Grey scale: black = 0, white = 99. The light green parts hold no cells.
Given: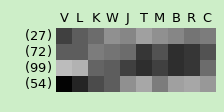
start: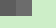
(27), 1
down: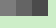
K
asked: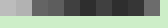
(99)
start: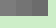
(72), 2
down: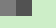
C
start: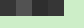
(72), 5

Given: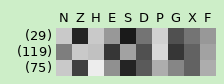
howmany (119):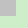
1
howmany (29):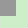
2
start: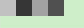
(119), 2
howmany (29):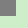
0

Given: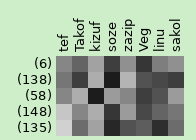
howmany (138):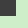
2
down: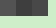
Veg
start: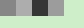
(148), 1

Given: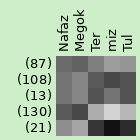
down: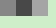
Megok
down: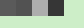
Ter
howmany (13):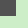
2
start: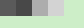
(130), 0
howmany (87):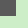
0
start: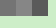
(108), 0

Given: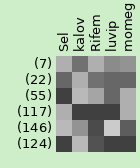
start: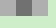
(7), 0
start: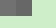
(22), 2
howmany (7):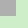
2
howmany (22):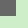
3
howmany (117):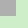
2
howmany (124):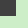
3
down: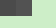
Rifem

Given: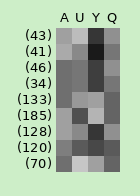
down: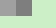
A
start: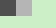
(185), 1
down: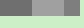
A
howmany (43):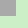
0
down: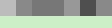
U
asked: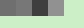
(46)

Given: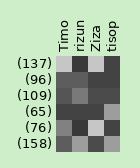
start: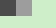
(158), 2
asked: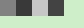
(76)
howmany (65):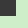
0
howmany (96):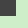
2
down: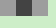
tisop

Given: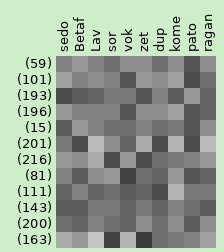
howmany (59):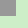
1
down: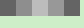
ragan
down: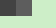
vok
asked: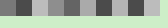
(201)

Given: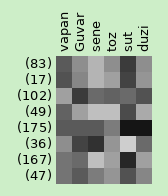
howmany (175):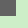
0
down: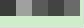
Guvar
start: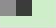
(83), 3
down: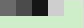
sut
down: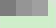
toz
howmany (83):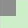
3

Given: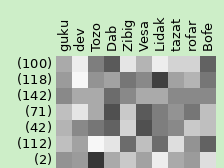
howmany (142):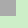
4
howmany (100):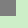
1

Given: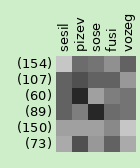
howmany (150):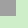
3
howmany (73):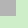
0
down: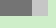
vozeg
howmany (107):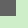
3
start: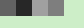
(60), 0
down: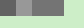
vozeg
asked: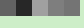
(60)

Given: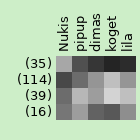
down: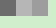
pipup
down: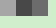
Nukis

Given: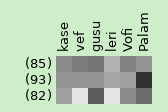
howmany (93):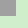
1
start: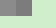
(85), 0
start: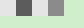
(82), 1
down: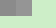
kase
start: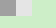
(82), 0
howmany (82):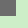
1

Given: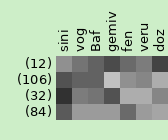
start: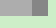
(32), 4
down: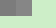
veru
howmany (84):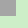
1
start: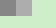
(106), 5
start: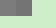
(32), 1

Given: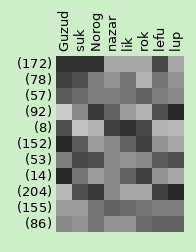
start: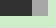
(172), 1
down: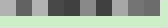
rok
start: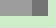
(155), 0
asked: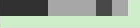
(172)
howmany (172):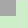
4

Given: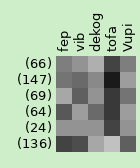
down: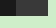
tofa
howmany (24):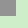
4
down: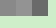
dekog

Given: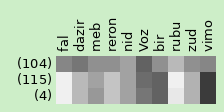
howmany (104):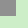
4
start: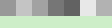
(4), 2
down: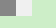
fal
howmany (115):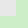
0
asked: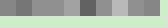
(104)
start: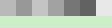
(4), 1
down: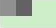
bir

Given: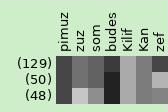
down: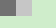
zuz
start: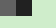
(50), 2

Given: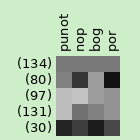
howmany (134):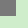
4
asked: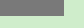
(134)
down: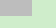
punot
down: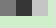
nop

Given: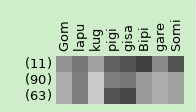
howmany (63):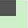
1
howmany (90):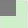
2
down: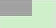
Somi
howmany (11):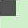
2

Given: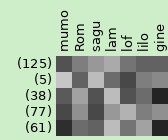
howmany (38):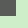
1
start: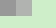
(77), 3
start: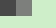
(5), 4
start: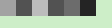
(38), 1
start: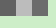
(5), 1
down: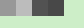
sagu
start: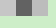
(5), 0

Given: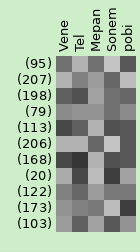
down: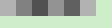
Tel
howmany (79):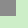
2
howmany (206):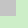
1

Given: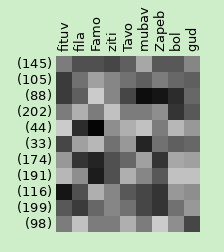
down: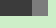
fituv
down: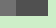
ziti
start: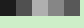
(191), 2
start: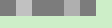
(98), 0
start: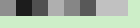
(191), 1
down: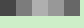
Tavo
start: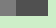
(145), 0

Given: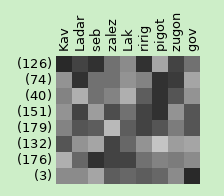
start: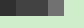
(176), 2
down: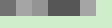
gov
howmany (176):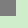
1
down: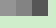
Kav
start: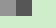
(151), 7
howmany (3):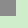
3

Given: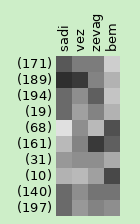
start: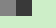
(161), 1
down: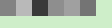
zevag
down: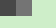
bem
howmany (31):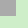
1
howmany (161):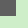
1
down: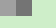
zevag
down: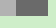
sadi

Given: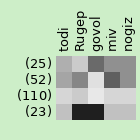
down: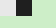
govol
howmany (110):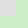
0
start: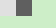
(52), 2
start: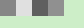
(52), 1
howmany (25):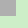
1
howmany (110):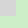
3
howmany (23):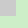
0

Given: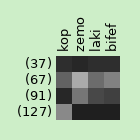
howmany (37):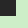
1
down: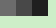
laki
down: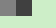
bifef
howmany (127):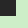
0
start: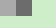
(67), 1
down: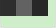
kop
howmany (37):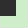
3

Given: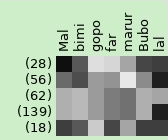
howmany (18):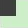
3
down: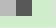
bimi
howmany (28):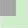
1

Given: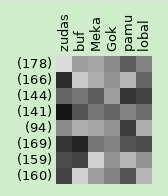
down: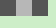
pamu
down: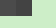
zudas
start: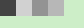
(159), 1
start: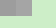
(178), 1
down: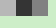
pamu

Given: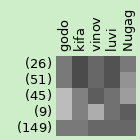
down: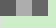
vinov
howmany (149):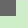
3
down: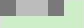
godo
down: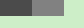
kifa

